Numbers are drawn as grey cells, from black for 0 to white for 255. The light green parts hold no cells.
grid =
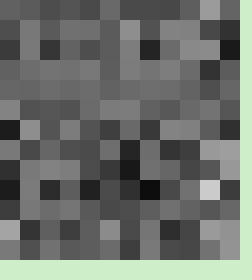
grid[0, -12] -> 97
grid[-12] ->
[78, 120, 90, 112, 111, 91, 142, 82, 130, 129, 72, 50]
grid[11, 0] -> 164
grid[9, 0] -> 28
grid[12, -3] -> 71
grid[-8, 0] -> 131
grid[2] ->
[59, 121, 54, 98, 78, 92, 125, 36, 107, 137, 139, 26]
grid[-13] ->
[97, 91, 77, 84, 74, 105, 74, 74, 72, 94, 155, 100]
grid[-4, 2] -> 44
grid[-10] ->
[97, 109, 115, 113, 120, 93, 124, 116, 125, 107, 51, 92]
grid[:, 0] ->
[97, 78, 59, 97, 102, 131, 28, 121, 48, 28, 61, 164, 121]
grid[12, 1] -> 80
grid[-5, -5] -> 112
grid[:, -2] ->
[155, 72, 139, 51, 79, 115, 91, 153, 86, 203, 86, 154, 114]
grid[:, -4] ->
[72, 130, 107, 125, 108, 88, 131, 52, 102, 73, 112, 46, 74]
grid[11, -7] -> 139
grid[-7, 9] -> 128
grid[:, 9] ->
[94, 129, 137, 107, 99, 105, 128, 62, 70, 113, 98, 69, 71]
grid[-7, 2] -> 84
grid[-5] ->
[48, 121, 130, 125, 76, 57, 24, 112, 102, 70, 86, 152]
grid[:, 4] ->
[74, 111, 78, 120, 108, 107, 83, 75, 76, 33, 89, 93, 93]
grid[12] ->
[121, 80, 113, 89, 93, 107, 62, 121, 74, 71, 114, 147]
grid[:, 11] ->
[100, 50, 26, 92, 102, 86, 48, 158, 152, 60, 103, 146, 147]
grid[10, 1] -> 120
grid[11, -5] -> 117

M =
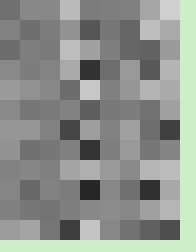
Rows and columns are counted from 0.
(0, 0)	112
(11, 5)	135
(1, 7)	189
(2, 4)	160
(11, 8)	78
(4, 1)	145
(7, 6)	153
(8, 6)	138
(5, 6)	125
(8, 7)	182
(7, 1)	113
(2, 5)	127
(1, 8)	169
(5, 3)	130
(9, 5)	135
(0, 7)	165
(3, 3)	169
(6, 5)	130
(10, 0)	128
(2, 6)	102
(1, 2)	125
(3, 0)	137
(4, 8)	170
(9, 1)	105
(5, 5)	121
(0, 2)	136
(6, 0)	150
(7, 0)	146

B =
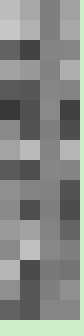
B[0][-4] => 188
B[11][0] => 153
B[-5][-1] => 101
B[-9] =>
[163, 186, 132, 181]
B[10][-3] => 78
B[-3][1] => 75
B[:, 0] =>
[188, 198, 98, 162, 90, 56, 137, 163, 90, 143, 138, 153, 137, 181, 143, 98]
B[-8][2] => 134
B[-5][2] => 131
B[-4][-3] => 191
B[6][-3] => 83
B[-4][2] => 135
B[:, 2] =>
[127, 127, 132, 130, 134, 137, 127, 132, 134, 130, 127, 131, 135, 121, 127, 133]
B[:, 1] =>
[168, 177, 67, 152, 87, 81, 83, 186, 78, 132, 78, 161, 191, 75, 87, 86]

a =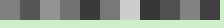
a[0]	127
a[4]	58
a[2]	147

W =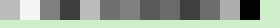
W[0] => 187
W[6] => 128
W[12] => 3

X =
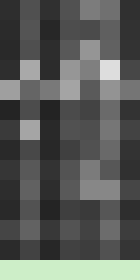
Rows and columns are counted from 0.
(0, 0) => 46
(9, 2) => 45
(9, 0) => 45
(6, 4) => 78
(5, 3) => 75
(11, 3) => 83
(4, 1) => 101
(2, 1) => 79
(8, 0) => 54
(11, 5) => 108
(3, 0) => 46
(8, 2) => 51
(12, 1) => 66
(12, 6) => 53
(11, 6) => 61
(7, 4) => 81
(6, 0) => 58
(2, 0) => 41
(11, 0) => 69
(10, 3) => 63
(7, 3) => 64
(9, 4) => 135
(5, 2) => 35
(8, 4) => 123
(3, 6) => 71

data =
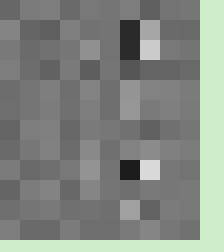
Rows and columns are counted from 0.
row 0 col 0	103
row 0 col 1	123
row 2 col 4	144
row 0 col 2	126
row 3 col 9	105
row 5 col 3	112
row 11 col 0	126
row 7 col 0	106
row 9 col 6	111
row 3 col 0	125
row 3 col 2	98
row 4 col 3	111
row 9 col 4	133
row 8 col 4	147
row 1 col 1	101
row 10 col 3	112
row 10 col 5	111
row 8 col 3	120
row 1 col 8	106
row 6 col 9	118
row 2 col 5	115
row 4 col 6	148
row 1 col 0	132
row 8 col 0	123
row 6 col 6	113
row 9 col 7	121
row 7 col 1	119
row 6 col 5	119
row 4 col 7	130
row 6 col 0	100
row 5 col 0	110
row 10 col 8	123
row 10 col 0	111
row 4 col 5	110
